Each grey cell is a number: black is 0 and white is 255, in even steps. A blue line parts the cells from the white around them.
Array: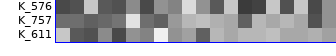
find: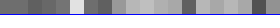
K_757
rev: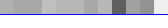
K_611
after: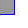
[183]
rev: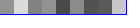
K_576

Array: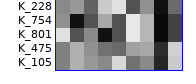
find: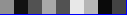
K_754
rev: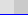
K_228
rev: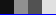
K_228
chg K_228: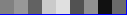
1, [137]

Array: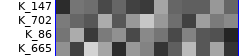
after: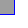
[123]
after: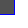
[36]
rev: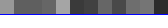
K_147

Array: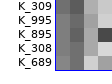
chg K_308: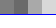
2, [112]
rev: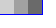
K_995
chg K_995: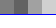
2, [106]
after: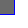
[161]
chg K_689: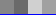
2, [112]

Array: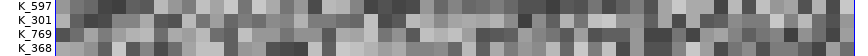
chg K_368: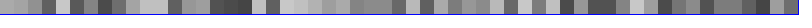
27, [132]
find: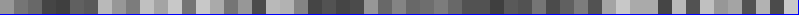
K_597

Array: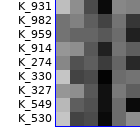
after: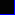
[108]
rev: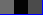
K_330
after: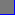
[94]

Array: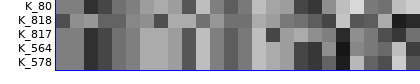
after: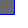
[190]
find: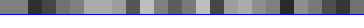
K_817
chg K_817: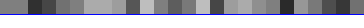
22, [143]
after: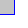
[86]
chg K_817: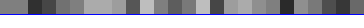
26, [113]
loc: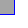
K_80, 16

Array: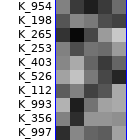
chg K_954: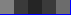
3, [30]
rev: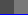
K_198
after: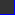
[8]

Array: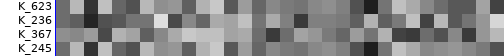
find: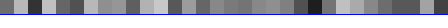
K_623
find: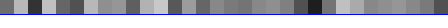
K_245

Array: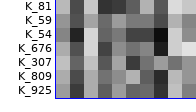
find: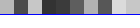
K_81
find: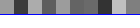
K_925

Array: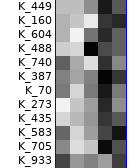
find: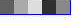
K_740
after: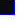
[81]
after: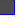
[96]
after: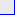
[54]
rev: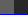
K_604
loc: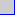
K_488, 1
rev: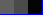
K_488

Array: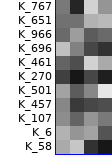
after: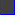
[23]
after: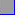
[92]
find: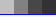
K_696
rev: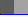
K_501

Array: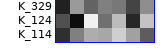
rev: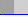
K_114
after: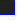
[154]
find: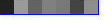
K_329
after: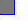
[68]

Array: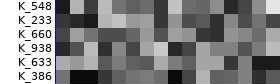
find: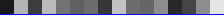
K_548
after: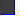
[187]

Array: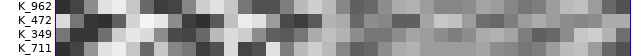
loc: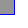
K_711, 3
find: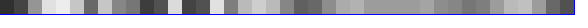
K_711
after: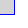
[245]
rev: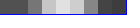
K_962

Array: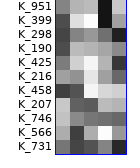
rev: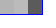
K_207
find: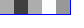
K_566
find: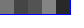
K_731
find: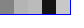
K_951
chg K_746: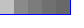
3, [118]
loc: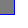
K_425, 1

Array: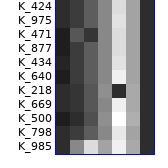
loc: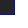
K_434, 1
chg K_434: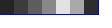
6, [163]
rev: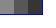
K_669
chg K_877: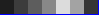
7, [45]
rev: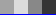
K_471

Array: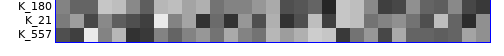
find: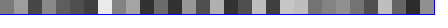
K_21
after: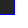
[198]
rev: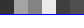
K_21
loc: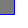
K_21, 1
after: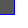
[100]
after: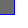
[50]

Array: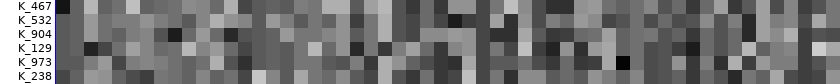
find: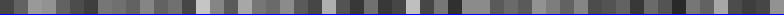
K_238
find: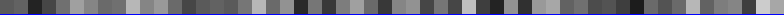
K_129
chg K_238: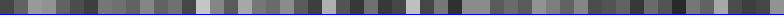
23, [70]

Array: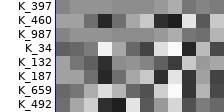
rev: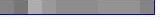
K_397
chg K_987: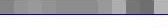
3, [147]
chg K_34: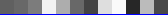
5, [167]
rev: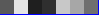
K_460

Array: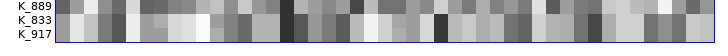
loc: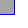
K_833, 25
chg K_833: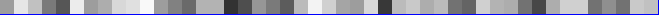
18, [86]

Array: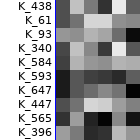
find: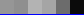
K_93
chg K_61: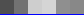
3, [213]
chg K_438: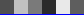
4, [50]
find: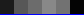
K_647
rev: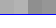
K_584
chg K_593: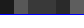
3, [64]

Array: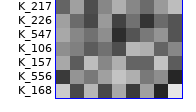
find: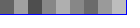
K_217
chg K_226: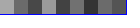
1, [160]
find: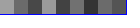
K_226
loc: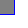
K_106, 2
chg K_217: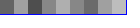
8, [154]
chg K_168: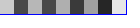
5, [168]

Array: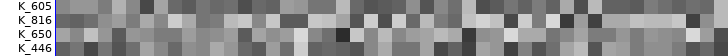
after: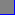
[84]
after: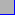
[136]
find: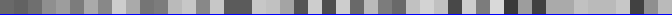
K_816

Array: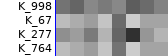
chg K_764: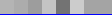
1, [188]
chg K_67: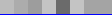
6, [204]
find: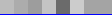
K_67
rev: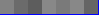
K_998
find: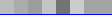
K_764

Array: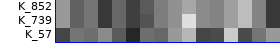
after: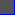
[125]
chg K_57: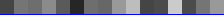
10, [183]
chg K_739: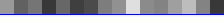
7, [83]

